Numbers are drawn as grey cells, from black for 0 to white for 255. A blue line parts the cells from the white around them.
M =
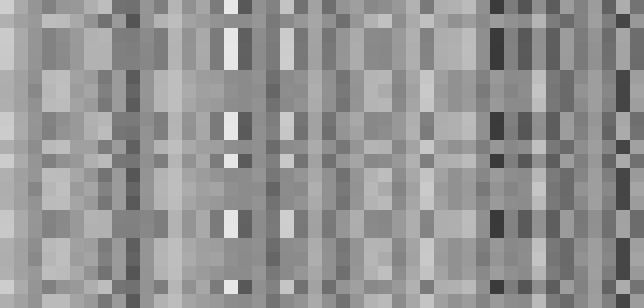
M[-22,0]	206
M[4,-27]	122
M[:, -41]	[152, 169, 154, 153, 153, 162, 156, 163, 153, 153, 160, 152, 167, 155, 165, 153, 153, 161, 157, 169, 153, 164]
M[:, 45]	[115, 152, 109, 109, 108, 158, 164, 158, 111, 114, 161, 112, 154, 165, 156, 108, 108, 159, 164, 153, 115, 156]
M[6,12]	190
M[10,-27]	107
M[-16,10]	149
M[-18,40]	155
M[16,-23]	120
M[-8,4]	188
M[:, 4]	[150, 187, 141, 139, 138, 189, 191, 188, 143, 147, 190, 145, 187, 191, 188, 137, 138, 189, 190, 187, 148, 187]
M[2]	[202, 170, 149, 130, 141, 154, 177, 180, 125, 124, 139, 124, 180, 146, 169, 123, 230, 95, 141, 124, 203, 118, 163, 117, 149, 170, 138, 137, 154, 176, 129, 173, 175, 188, 143, 58, 129, 88, 144, 94, 156, 124, 148, 108, 166, 109]
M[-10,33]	157
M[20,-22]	148
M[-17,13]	166
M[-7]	[199, 170, 150, 131, 137, 153, 179, 177, 130, 129, 134, 125, 179, 148, 169, 122, 229, 99, 140, 121, 206, 121, 162, 121, 149, 174, 137, 135, 154, 174, 133, 174, 175, 188, 144, 57, 131, 90, 145, 94, 155, 120, 144, 113, 162, 108]
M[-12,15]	158
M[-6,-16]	131
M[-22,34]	144
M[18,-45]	162
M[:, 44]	[173, 70, 166, 164, 164, 70, 69, 69, 167, 171, 69, 170, 70, 69, 70, 162, 163, 70, 70, 70, 172, 70]
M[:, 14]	[166, 155, 169, 170, 169, 157, 160, 157, 168, 167, 159, 168, 156, 160, 156, 169, 169, 159, 160, 155, 167, 157]
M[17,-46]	175
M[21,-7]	122
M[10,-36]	148
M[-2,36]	125
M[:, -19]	[141, 193, 137, 136, 136, 182, 171, 182, 138, 141, 178, 139, 189, 170, 185, 135, 136, 179, 171, 191, 141, 186]
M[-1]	[175, 161, 147, 187, 187, 164, 153, 119, 154, 89, 148, 178, 189, 165, 157, 153, 141, 139, 148, 115, 138, 147, 170, 144, 114, 149, 179, 186, 139, 167, 196, 160, 145, 156, 132, 154, 141, 139, 186, 122, 107, 137, 158, 128, 70, 156]
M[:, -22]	[148, 111, 149, 149, 150, 116, 121, 116, 150, 148, 119, 149, 113, 121, 115, 149, 150, 118, 121, 111, 148, 114]
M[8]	[202, 170, 149, 130, 143, 153, 177, 182, 123, 122, 141, 125, 180, 147, 168, 122, 230, 93, 142, 125, 202, 117, 162, 116, 150, 168, 136, 138, 152, 175, 128, 173, 176, 188, 144, 58, 128, 87, 144, 93, 156, 125, 150, 106, 167, 111]
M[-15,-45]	161
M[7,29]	165
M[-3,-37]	85
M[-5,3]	185

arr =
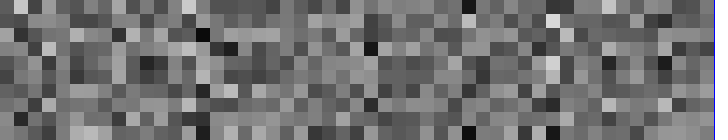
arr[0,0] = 92
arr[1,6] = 71
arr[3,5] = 83
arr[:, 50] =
[121, 110, 127, 68, 123, 132, 156, 113, 148, 125]
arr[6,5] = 157
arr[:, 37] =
[105, 114, 88, 134, 80, 116, 67, 131, 108, 56]
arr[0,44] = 128
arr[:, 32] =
[113, 108, 80, 88, 165, 136, 127, 73, 85, 145]
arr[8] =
[138, 41, 114, 84, 120, 150, 111, 113, 60, 169, 96, 156, 85, 57, 50, 138, 143, 133, 138, 149, 126, 118, 128, 105, 162, 107, 102, 70, 86, 88, 116, 93, 85, 134, 99, 135, 138, 108, 111, 122, 171, 100, 106, 67, 103, 120, 83, 119, 143, 136, 148]
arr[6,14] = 38
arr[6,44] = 91
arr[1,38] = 77
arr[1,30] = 95
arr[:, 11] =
[77, 116, 165, 139, 59, 80, 102, 149, 156, 98]
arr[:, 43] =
[195, 84, 101, 172, 38, 81, 86, 183, 67, 107]
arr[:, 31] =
[103, 138, 78, 132, 114, 136, 98, 130, 93, 85]
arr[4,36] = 111
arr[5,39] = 180
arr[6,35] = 144
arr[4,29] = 76
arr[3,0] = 129
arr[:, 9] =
[80, 132, 178, 111, 91, 88, 123, 120, 169, 103]
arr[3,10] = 128
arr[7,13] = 183
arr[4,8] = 161
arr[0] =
[92, 198, 68, 155, 96, 84, 129, 102, 166, 80, 123, 77, 130, 202, 125, 82, 82, 88, 86, 68, 120, 93, 72, 110, 70, 145, 115, 139, 126, 130, 137, 103, 113, 23, 120, 98, 135, 105, 108, 54, 58, 130, 128, 195, 128, 97, 139, 131, 77, 82, 121]
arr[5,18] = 67
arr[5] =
[68, 120, 132, 89, 121, 58, 87, 93, 165, 88, 64, 80, 135, 105, 180, 130, 72, 79, 67, 81, 108, 122, 112, 137, 114, 149, 143, 98, 98, 94, 94, 136, 136, 109, 55, 104, 102, 116, 127, 180, 71, 151, 112, 81, 123, 152, 102, 66, 103, 92, 132]
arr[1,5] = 73
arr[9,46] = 132
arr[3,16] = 30
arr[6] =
[98, 88, 117, 67, 126, 157, 156, 129, 89, 123, 104, 102, 73, 102, 38, 157, 187, 87, 168, 135, 117, 151, 76, 91, 127, 79, 149, 66, 98, 70, 137, 98, 127, 55, 98, 144, 155, 67, 159, 86, 116, 112, 132, 86, 91, 101, 109, 101, 149, 132, 156]
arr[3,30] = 115
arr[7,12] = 125

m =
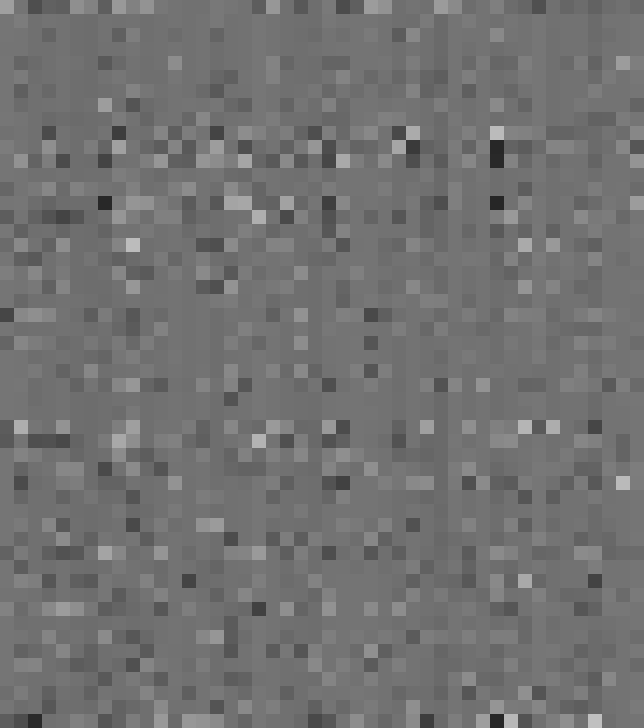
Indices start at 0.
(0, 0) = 159
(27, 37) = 100
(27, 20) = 112
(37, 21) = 111
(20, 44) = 115
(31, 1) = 116
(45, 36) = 125
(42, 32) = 109
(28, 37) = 117
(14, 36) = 113
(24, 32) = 116
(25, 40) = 114
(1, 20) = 112
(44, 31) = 106
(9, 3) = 75
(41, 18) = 126
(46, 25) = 107
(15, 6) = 106
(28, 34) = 115
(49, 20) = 96
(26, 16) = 136
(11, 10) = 126
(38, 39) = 116
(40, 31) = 110
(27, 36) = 113
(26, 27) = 126
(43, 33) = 121
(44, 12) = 115
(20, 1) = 116
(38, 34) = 115
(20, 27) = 107
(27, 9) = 151
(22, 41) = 123
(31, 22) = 105
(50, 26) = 122
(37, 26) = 113
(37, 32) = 116
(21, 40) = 114
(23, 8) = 103
